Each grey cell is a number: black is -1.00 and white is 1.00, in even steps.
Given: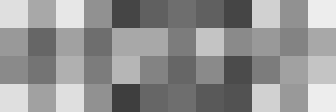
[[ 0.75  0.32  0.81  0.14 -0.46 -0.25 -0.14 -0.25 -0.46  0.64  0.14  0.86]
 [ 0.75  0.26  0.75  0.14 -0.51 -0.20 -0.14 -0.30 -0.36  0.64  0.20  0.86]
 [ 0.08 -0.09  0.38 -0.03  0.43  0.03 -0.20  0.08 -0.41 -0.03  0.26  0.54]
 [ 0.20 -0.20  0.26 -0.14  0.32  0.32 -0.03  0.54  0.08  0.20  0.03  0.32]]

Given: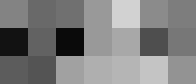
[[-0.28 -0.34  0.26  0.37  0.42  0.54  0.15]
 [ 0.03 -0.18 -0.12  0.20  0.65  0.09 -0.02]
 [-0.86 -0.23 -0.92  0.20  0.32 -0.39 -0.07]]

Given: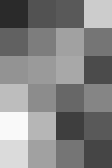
[[ 0.15  0.21  0.32 -0.41]
 [-0.24 -0.02  0.26 -0.08]
 [ 0.72  0.26 -0.08 -0.46]
 [ 0.48  0.10 -0.19  0.04]
 [-0.67 -0.36 -0.30  0.60]
 [ 0.95  0.43 -0.51 -0.30]]

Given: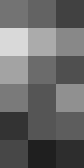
[[-0.04 -0.33  0.13]
 [ 0.70  0.34  0.07]
 [-0.60 -0.33 -0.27]
 [ 0.28 -0.16 -0.38]
 [-0.10 -0.22 -0.49]
 [-0.44 -0.76 -0.65]]

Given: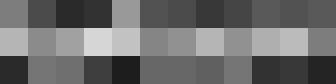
[[ 0.42  0.09  0.26  0.68  0.52  0.04  0.14  0.42  0.14  0.37  0.47 -0.02]
 [-0.67 -0.08 -0.13 -0.51 -0.77 -0.19 -0.19 -0.25 -0.08 -0.61 -0.56 -0.72]
 [-0.02 -0.41 -0.67 -0.61  0.20 -0.36 -0.41 -0.56 -0.46 -0.30 -0.36 -0.30]]

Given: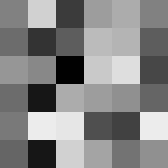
[[-0.05  0.85  0.80 -0.38 -0.49  0.85]
 [-0.21 -0.83  0.64  0.29 -0.10  0.13]
 [-0.15 -0.83  0.35  0.23  0.13 -0.21]
 [-0.15 -0.60 -0.27  0.47  0.41 -0.27]
 [ 0.01  0.64 -0.54  0.23  0.35  0.01]
 [ 0.18  0.07 -0.99  0.58  0.74 -0.44]]

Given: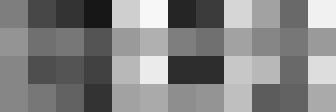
[[ 0.16 -0.12 -0.07 -0.34  0.21  0.38 -0.01 -0.12  0.27  0.05 -0.07  0.21]
 [ 0.05 -0.07 -0.23 -0.60  0.27  0.33  0.11  0.16  0.50 -0.28 -0.23  0.33]
 [ 0.05 -0.39 -0.34 -0.49  0.44  0.84 -0.65 -0.65  0.56  0.44 -0.18  0.73]
 [-0.01 -0.44 -0.60 -0.82  0.62  0.94 -0.71 -0.54  0.68  0.27 -0.18  0.89]]

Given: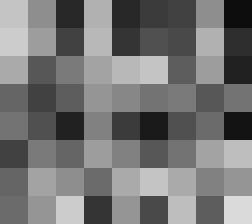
[[-0.16  0.17  0.60 -0.59  0.17 -0.43  0.49 -0.27  0.71]
 [-0.21  0.28  0.11 -0.16  0.33  0.54  0.33  0.01  0.17]
 [ 0.33 -0.32 -0.04  0.28  0.44  0.54 -0.27  0.23 -0.74]
 [-0.49 -0.04 -0.21  0.23  0.01 -0.32 -0.10  0.28  0.49]
 [-0.21 -0.49 -0.27  0.17  0.06 -0.10 -0.04 -0.32 -0.10]
 [ 0.60  0.23 -0.49  0.44 -0.59 -0.37 -0.43  0.39 -0.64]
 [ 0.54  0.11 -0.69  0.39 -0.69 -0.54 -0.49  0.11 -0.90]
 [-0.10 -0.37 -0.74  0.01 -0.54 -0.80 -0.37 -0.16 -0.85]]
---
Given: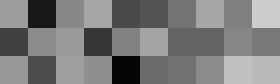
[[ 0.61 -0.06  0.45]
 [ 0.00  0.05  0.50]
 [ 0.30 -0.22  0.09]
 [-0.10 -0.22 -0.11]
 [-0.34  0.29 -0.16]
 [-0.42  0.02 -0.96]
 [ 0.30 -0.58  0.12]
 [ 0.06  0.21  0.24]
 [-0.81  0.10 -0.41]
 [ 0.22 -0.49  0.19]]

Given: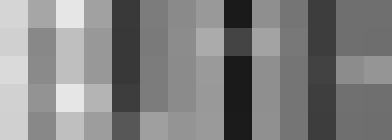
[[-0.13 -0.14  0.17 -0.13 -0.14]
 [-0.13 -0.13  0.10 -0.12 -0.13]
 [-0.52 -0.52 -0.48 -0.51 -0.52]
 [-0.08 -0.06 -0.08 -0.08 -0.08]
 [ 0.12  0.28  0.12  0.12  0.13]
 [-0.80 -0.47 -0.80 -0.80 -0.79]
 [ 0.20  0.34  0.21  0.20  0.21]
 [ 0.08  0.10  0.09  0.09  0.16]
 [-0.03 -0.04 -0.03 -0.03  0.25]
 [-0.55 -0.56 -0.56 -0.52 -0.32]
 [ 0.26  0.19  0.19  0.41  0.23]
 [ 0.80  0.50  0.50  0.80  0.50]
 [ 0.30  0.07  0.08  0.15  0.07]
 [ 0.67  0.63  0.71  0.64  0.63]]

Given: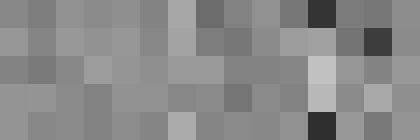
[[ 0.10  0.09  0.19  0.12  0.15]
 [-0.07 -0.52  0.03  0.32 -0.05]
 [-0.03 -0.10  0.18  0.09  0.19]
 [-0.60  0.26  0.51  0.44 -0.63]
 [-0.07  0.23  0.05  0.01  0.14]
 [ 0.13  0.09  0.02  0.08  0.07]
 [ 0.02 -0.07  0.02 -0.08  0.09]
 [-0.15 -0.02  0.20  0.09  0.04]
 [ 0.31  0.28  0.20  0.06  0.33]
 [ 0.03  0.06  0.12  0.14  0.04]
 [ 0.12  0.18  0.17  0.14  0.10]
 [ 0.09  0.14  0.22  0.01  0.01]
 [ 0.14  0.19  0.07  0.08  0.09]
 [-0.02  0.04 -0.04  0.16  0.06]
 [ 0.07  0.18  0.03  0.15  0.16]]

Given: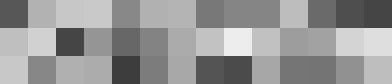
[[-0.46  0.74  0.49]
 [-0.39  0.66  0.14]
 [-0.17  0.27 -0.09]
 [ 0.48  0.23 -0.08]
 [ 0.04  0.51  0.31]
 [ 0.04  0.86 -0.41]
 [-0.06  0.52 -0.34]
 [ 0.41  0.34  0.32]
 [ 0.39  0.03 -0.03]
 [ 0.07 -0.19 -0.52]
 [ 0.58  0.17  0.35]
 [ 0.56 -0.46  0.38]
 [ 0.40  0.64  0.06]
 [-0.32  0.50  0.57]]

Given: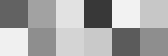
[[ 0.56  0.11]
 [ 0.90 -0.29]
 [-0.56  0.58]
 [ 0.77  0.66]
 [ 0.27  0.11]
 [-0.23  0.88]]

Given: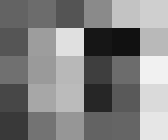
[[ 0.62  0.45  0.89  0.71  0.80]
 [ 0.53 -0.87 -0.15 -0.30 -0.21]
 [ 0.08 -0.83 -0.51 -0.70 -0.22]
 [-0.34  0.76  0.44  0.47  0.18]
 [-0.15  0.23  0.21  0.31 -0.10]
 [-0.22 -0.33 -0.12 -0.44 -0.55]]

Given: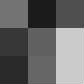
[[-0.38  0.59  0.59]
 [-0.79 -0.24 -0.21]
 [-0.10 -0.57 -0.68]]

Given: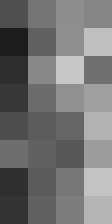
[[ 0.05  0.50 -0.12  0.25  0.40  0.22  0.53  0.42]
 [ 0.11  0.12  0.56  0.13 -0.21 -0.32 -0.07 -0.02]
 [-0.09 -0.24  0.07 -0.15 -0.28 -0.24 -0.29 -0.24]
 [-0.38 -0.78 -0.64 -0.57 -0.39 -0.14 -0.63 -0.59]]
